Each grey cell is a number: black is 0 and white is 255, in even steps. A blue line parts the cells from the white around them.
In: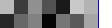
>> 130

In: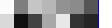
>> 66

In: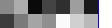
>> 165

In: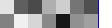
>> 214

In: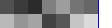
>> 164

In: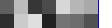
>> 223
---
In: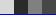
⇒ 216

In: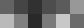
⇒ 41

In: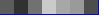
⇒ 202

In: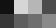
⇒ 55

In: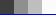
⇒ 62

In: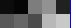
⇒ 102

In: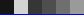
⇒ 54
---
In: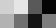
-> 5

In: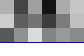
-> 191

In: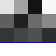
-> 137

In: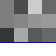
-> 154

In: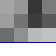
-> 88

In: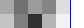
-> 222

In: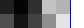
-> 180

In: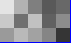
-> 140

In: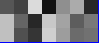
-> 121
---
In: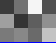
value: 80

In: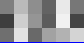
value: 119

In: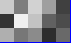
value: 64

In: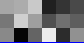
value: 73

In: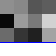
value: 93

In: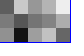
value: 238

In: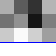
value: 181
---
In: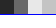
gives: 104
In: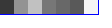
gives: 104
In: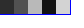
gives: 185
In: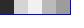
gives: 241
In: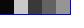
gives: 57
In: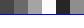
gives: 251
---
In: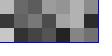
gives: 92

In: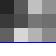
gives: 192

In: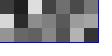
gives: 222

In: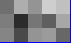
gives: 148

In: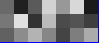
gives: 90

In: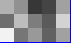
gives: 55

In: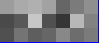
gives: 176

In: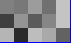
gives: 156

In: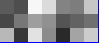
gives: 247

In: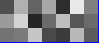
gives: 99
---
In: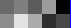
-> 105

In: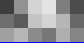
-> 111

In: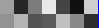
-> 160

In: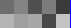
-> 110

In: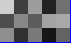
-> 77

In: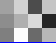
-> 141

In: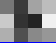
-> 202

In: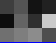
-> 13
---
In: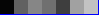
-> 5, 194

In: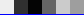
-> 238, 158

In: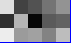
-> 223, 189

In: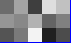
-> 108, 76

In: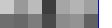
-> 202, 98

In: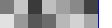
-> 123, 168

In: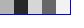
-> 179, 242
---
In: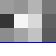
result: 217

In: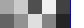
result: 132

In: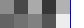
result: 85

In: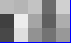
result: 95

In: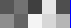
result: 215

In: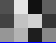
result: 209

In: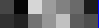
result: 92

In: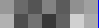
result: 208

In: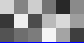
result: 218

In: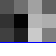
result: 182
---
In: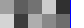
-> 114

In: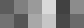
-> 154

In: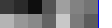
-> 14

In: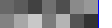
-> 65

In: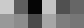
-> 5

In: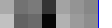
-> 122

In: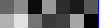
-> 11

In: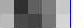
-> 96
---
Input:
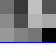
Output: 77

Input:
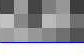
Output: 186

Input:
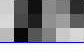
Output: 145

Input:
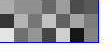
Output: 97

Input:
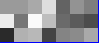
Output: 106

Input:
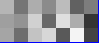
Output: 223
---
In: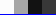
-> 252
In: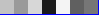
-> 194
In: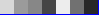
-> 216
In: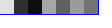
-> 225
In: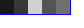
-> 24
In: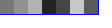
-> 119
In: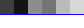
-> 61
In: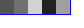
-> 83
